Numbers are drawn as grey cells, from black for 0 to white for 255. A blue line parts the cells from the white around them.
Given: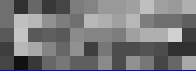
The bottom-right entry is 168
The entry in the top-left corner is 111
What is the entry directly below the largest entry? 48
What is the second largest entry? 197
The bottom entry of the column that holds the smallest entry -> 17
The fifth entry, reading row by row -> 69
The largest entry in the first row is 191
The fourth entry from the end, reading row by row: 119
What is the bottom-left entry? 69
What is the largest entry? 209
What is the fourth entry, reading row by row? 56
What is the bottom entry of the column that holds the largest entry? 103
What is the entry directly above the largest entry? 111
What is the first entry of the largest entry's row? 89
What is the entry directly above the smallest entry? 183
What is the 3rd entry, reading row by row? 103
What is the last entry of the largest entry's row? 62

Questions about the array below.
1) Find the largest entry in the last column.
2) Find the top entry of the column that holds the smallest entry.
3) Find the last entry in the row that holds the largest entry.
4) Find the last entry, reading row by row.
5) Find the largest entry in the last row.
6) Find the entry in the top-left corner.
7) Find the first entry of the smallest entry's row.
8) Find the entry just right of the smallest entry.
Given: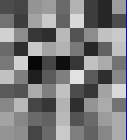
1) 217
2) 148
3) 135
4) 171
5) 201
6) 76
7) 120
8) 69

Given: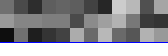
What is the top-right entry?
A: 165
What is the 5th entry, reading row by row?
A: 100
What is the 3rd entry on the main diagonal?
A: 30
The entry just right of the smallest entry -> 112
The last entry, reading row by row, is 153
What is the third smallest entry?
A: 38
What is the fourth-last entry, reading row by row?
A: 106
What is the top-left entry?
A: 112
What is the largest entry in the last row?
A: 184
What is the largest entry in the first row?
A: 204
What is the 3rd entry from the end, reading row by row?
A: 86

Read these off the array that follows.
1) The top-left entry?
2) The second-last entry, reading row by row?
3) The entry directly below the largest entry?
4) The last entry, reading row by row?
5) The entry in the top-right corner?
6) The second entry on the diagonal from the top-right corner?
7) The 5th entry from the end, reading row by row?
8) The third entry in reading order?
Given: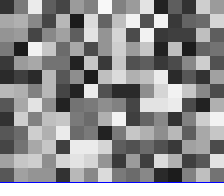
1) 50
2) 191
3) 100
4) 115
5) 155
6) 107
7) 42
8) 235

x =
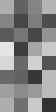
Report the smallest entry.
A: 49
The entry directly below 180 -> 77
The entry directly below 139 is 112
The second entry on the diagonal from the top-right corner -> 125
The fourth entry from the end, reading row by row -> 174
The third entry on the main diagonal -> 70
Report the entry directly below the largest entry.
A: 216
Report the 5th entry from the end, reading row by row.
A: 187
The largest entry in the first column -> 228
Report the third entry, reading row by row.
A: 132

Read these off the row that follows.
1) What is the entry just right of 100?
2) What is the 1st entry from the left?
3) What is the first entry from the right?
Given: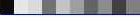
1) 140
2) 12
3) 128

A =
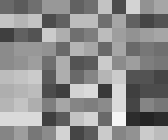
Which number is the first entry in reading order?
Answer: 105
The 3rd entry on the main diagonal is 83
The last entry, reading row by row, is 188
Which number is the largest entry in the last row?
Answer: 211
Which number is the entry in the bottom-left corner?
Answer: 133
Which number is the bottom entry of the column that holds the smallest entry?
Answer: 203
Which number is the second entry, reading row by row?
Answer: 91
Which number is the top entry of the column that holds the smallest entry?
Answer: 146
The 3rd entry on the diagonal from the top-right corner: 146
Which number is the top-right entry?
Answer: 166
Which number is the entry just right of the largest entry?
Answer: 44
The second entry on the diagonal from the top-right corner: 69
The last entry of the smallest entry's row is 44
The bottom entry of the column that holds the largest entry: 133
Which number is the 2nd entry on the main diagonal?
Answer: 181
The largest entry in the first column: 218
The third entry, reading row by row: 111
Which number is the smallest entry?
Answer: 36
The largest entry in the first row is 211
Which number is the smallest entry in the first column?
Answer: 63
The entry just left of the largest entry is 105

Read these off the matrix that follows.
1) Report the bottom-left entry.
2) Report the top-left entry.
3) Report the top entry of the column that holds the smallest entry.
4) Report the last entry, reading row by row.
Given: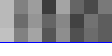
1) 193
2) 185
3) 60
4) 93

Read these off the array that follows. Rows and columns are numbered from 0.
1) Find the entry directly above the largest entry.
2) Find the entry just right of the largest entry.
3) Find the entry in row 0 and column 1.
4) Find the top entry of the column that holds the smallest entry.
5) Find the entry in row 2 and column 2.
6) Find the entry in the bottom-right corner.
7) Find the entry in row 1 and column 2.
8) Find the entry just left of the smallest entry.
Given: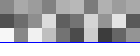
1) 81
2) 136
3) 169
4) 177
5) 241
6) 148
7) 142
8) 205
